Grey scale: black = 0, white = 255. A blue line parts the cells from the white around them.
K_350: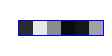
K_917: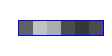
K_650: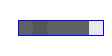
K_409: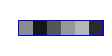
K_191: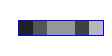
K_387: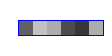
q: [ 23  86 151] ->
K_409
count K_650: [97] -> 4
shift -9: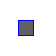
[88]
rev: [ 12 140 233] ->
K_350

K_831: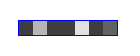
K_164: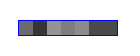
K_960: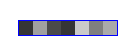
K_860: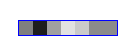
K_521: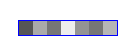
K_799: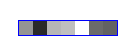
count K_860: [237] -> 0
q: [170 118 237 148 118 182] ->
K_521
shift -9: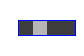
[ 53 173  53  53]
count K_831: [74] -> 0
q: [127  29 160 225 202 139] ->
K_860

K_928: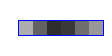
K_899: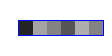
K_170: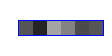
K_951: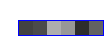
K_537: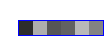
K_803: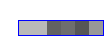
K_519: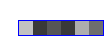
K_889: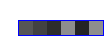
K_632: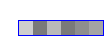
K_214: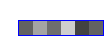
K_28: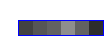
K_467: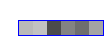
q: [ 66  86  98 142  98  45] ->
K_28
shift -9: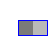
[113 176]
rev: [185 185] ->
K_803
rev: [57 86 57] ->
K_519
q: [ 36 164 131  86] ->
K_899
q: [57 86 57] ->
K_519

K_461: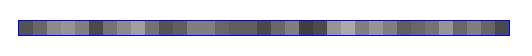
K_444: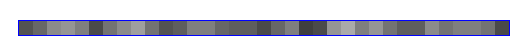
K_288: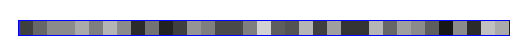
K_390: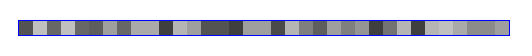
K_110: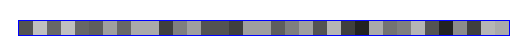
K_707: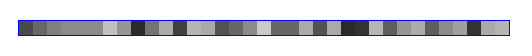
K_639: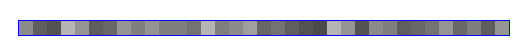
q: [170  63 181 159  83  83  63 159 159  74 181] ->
K_390
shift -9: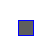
[85]
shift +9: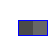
[ 83 112]
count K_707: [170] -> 6
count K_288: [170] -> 2

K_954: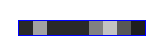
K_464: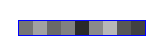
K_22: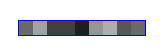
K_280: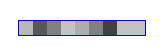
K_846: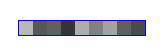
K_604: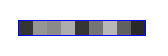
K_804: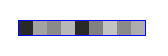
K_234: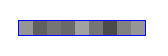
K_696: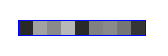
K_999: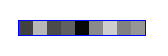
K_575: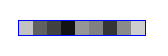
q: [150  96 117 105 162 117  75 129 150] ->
K_234
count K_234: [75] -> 1
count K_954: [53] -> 0
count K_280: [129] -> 2

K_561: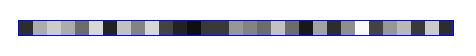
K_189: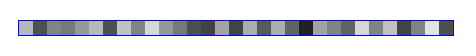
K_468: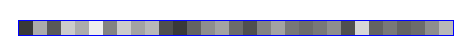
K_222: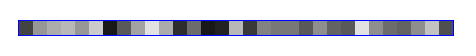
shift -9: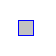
[185]
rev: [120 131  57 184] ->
K_222
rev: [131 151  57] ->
K_561

